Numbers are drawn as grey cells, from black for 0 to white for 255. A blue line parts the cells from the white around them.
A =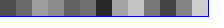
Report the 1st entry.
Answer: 80
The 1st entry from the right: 204
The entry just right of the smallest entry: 165
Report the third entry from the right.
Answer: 68

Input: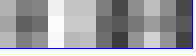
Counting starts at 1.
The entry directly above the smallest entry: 88
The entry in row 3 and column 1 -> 183
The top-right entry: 73
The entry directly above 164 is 177
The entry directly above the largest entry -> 239
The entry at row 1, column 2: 126
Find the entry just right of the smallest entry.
148
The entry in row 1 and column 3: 133

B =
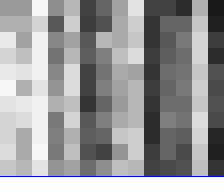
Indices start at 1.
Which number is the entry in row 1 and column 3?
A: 247
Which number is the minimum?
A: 24
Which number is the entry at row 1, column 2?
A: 154
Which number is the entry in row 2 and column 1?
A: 176
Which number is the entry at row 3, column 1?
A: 233
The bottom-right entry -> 52
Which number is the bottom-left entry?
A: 198
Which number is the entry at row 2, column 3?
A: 212
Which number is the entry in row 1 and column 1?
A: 154
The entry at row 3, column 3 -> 241

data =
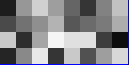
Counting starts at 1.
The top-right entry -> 193
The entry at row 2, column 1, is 74
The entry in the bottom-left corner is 37
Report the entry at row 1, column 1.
29
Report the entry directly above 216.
14
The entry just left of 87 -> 179
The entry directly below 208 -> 143
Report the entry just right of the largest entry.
224
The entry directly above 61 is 122
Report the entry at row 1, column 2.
151

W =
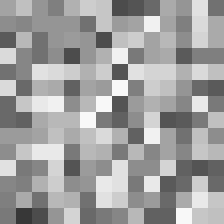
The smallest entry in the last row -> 55
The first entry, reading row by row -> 163
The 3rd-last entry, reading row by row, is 248
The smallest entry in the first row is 76
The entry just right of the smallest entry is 76
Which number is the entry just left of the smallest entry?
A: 121
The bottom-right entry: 192
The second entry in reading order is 192
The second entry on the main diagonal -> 134
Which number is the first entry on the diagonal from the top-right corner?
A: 113
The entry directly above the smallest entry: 170
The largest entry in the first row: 225
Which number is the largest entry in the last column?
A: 198
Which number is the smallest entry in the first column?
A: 90
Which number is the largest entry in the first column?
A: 225
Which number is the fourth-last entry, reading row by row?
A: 97
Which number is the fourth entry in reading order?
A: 127

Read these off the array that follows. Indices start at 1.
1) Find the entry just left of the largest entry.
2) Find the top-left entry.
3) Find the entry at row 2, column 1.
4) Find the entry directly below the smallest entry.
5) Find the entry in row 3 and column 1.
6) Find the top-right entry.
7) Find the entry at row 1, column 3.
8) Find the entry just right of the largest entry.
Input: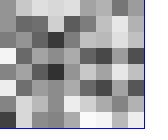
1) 171
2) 148
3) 148
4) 140
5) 125
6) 156
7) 223
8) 244

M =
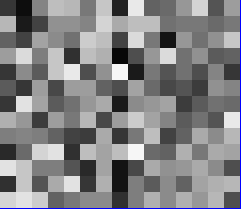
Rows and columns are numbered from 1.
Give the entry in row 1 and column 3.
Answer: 132
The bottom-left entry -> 212
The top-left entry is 54
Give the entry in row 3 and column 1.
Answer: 98
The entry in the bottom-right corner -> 78
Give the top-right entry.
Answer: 157
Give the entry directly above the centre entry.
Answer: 78
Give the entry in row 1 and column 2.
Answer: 13
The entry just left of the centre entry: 170
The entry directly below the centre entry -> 157
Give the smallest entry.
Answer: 7
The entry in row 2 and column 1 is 183
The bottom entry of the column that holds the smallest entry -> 48
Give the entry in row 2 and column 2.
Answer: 26
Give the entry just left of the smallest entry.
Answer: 176
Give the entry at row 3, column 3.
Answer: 163
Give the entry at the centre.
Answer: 26
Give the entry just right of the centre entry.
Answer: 139
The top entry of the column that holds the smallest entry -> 33
